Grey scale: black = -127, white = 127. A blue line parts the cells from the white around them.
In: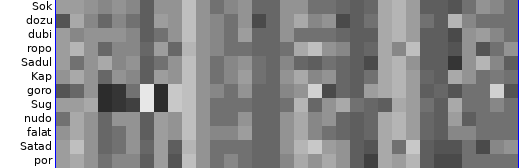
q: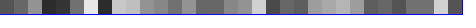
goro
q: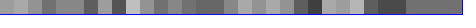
por
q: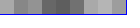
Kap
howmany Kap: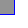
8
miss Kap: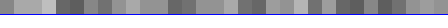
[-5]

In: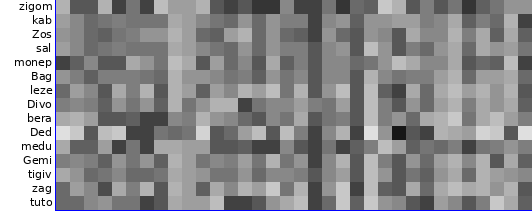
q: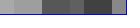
medu
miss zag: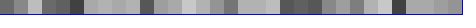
[-51]
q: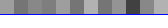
Gemi

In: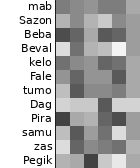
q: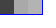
Pira
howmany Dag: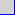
3

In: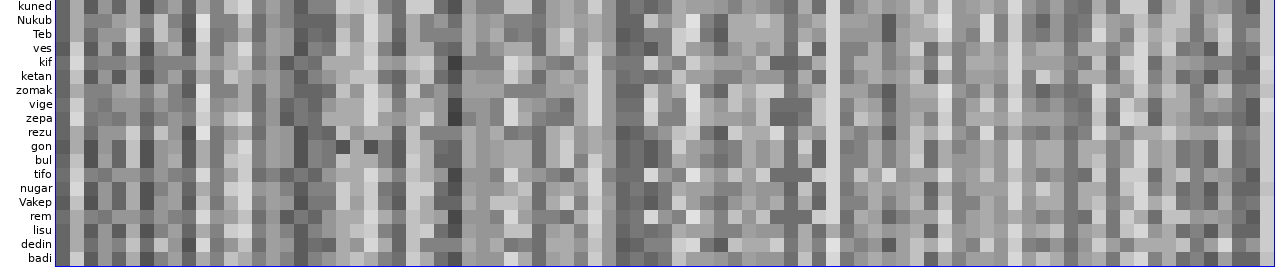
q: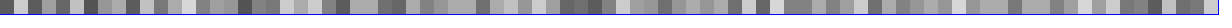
ves
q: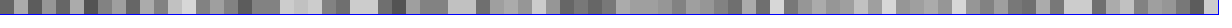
kuned
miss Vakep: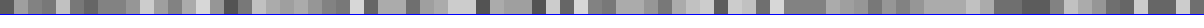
[54]
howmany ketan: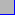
0
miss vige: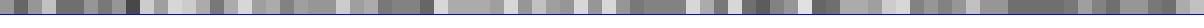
[13]
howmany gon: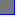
8

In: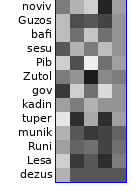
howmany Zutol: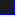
1
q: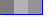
kadin
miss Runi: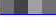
[-27]
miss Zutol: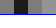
[9]
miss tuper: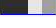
[41]
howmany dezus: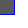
4

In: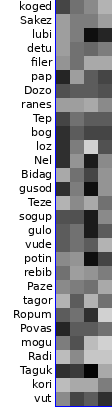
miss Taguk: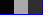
[-69]
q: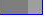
Sakez
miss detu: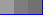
[-23]
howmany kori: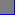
1

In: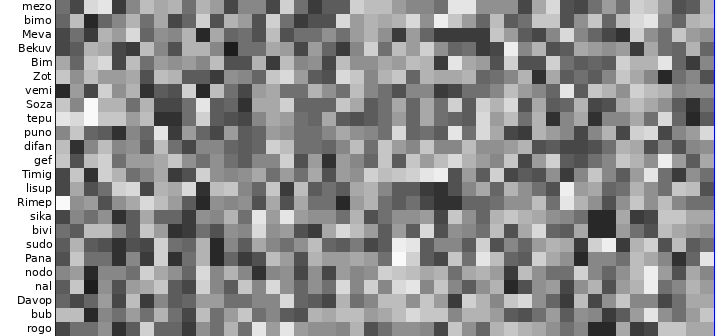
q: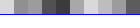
bivi
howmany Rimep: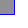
9
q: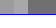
vemi
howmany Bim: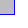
5
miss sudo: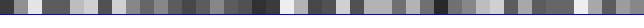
[-4]

